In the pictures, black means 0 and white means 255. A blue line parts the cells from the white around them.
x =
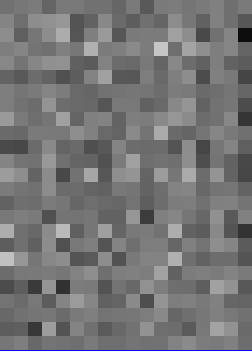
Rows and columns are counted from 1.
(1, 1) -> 113
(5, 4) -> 144
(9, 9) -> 99
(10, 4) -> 121
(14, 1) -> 123
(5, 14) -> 108
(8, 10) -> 120
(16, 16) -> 144
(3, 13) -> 160
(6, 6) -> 93
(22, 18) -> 100
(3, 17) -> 133
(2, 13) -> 140
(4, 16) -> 126
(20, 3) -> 121
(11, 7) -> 79
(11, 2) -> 72
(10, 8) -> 105
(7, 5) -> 124
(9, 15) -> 108
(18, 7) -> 127
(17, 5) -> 186
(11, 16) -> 118
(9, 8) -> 131
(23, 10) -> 119
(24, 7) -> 112
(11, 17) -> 132
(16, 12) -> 128
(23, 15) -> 119
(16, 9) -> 98
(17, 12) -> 114
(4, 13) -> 110
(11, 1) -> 74
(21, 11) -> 145
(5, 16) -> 126
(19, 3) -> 118
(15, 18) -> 116

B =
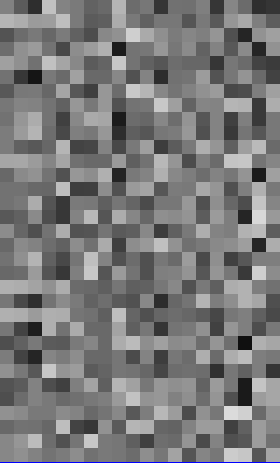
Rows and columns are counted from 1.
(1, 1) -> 129
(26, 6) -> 141
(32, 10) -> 95
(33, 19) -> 86
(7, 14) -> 130
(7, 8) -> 151
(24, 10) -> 95
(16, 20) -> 153
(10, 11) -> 86
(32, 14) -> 148
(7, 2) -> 120
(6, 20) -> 66
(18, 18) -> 158
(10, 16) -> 131
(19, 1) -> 114
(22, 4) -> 115
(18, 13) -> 146
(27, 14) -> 112
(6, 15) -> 156
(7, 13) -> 116
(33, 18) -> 198
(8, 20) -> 173
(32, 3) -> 188
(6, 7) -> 105
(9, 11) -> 103
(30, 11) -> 125
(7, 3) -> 121
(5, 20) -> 59
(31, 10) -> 181
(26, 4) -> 133
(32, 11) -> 64
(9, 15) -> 86
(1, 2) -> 91
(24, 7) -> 105
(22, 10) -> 81
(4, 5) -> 72
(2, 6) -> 122
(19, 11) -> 80
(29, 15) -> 109
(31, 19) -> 156

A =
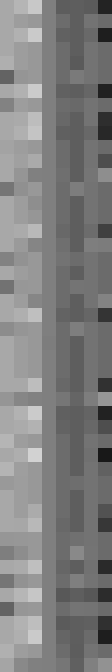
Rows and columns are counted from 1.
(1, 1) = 168
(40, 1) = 126
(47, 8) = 107
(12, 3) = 170
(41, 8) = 42
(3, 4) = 127
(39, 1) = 150
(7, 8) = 33
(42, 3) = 152
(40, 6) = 137
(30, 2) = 178
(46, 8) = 30
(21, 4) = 127
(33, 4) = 127
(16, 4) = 127
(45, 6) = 94
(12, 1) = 168
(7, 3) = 203
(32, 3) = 152
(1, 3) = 200
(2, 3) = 152
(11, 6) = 94
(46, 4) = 127
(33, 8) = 24
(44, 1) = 99
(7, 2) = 177
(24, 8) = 107
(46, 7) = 107
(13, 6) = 94
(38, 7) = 115
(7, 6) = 94
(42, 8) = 107
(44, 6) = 116
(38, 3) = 184
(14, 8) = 107
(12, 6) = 94
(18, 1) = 168

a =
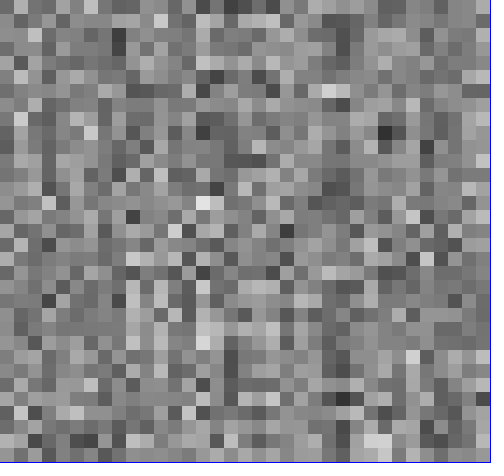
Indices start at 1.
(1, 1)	107
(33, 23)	157
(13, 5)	144
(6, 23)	130
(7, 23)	170
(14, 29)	135
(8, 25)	76
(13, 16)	117
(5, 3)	163
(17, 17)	95
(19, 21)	80
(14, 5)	118
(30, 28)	78
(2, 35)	107
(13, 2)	128
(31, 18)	150
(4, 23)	160
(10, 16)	100
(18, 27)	190
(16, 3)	164
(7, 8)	170
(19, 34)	112
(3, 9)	62
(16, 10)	67
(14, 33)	132
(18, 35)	160
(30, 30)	149
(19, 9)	126
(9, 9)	157
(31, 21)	149
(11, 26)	140
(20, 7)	165
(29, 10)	127
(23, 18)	89
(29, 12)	135
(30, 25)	160
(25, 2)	136
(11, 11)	88
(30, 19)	90

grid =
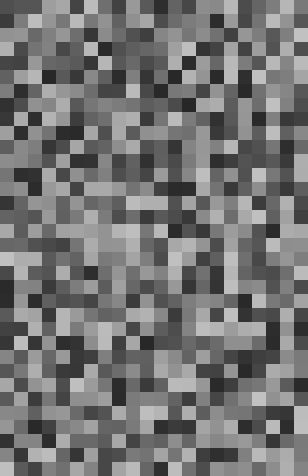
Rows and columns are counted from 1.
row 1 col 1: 79
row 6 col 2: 158
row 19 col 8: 122
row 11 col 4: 54
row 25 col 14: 105
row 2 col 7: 120
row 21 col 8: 92
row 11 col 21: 46
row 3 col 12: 134
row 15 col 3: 149
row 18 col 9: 148
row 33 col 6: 53
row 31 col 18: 45
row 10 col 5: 44
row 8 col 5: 173
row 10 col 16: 57
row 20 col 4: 84
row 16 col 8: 123
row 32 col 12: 97
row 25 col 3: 53
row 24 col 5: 181
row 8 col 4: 134
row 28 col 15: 151
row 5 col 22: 186
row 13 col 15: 190
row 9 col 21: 57
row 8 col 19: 109
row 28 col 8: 118
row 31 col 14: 54
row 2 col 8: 146
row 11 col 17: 182
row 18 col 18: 101
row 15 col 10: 187
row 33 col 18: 128
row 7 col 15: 69
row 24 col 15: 189
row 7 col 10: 186
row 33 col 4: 188

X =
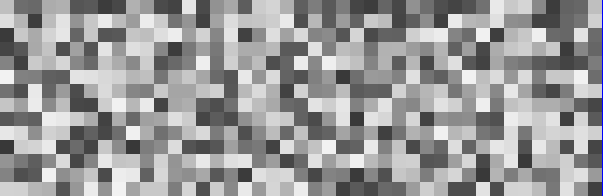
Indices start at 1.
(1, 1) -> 191
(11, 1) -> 56
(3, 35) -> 241
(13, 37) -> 125
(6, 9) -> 209
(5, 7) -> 106
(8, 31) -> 178
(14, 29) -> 101
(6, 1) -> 242
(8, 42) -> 97
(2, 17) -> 220
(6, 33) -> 144
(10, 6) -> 69
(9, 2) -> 103
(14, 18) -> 233
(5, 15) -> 238
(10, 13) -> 136
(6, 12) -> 117
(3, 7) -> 199
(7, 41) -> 124
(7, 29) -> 210
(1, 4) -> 172
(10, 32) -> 240
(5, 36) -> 167
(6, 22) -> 82
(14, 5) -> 84
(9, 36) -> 81
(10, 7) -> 97
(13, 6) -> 163
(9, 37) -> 236
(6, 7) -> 224
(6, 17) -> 86
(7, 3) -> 233
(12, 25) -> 196
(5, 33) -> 223
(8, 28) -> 227
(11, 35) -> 175
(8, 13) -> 167
